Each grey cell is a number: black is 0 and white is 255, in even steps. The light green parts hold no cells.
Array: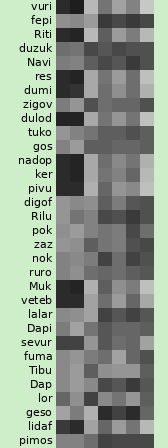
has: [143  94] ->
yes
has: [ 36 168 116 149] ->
yes
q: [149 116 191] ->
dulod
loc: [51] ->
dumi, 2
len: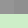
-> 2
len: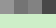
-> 4

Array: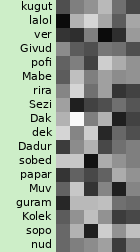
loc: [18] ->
sobed, 3
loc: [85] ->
Sezi, 6
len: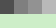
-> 4
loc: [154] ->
ver, 6
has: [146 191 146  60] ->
yes
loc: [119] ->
Givud, 4

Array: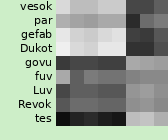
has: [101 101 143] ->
yes
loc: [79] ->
Dukot, 8
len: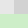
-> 2
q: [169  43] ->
par
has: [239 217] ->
yes
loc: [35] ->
tes, 2

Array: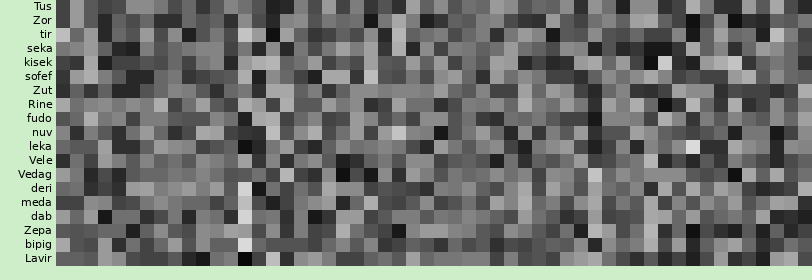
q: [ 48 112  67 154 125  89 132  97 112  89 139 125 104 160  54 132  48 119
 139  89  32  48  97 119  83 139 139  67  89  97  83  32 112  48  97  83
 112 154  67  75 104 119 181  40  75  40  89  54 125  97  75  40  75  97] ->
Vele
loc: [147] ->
Tus, 39
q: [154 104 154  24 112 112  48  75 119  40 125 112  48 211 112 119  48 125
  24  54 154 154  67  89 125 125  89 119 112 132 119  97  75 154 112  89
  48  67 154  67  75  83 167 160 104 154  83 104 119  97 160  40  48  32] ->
dab
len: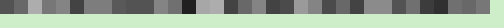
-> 35
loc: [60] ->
fudo, 31
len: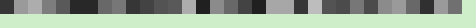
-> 33

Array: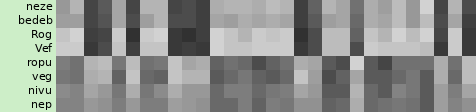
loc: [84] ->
bedeb, 4
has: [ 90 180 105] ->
yes

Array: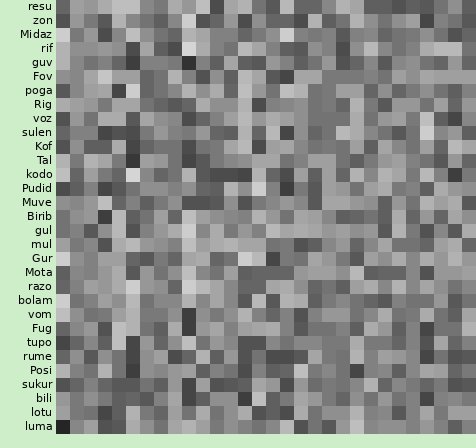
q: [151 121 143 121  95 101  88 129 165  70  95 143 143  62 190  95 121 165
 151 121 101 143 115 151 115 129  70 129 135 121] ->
bili
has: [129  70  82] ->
yes
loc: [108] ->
sukur, 19
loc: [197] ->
Fov, 4

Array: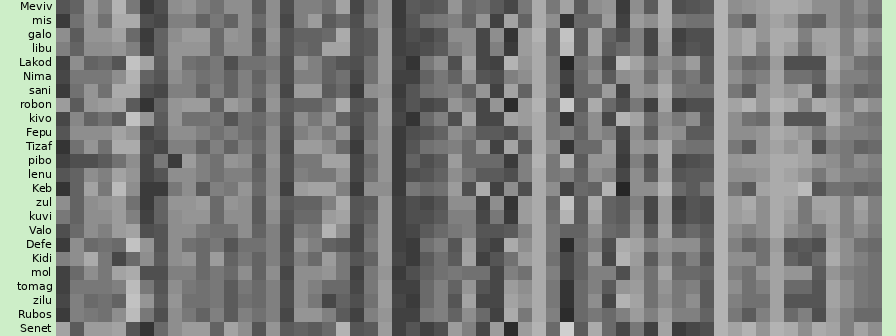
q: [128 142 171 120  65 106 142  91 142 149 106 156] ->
Nima
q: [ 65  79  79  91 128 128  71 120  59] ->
kuvi
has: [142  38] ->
no
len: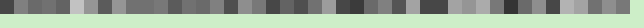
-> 45
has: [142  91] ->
yes
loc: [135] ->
kivo, 2
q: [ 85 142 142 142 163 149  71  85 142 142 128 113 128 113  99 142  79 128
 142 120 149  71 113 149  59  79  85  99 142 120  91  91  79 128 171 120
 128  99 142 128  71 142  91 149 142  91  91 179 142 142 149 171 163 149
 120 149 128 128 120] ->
Fepu

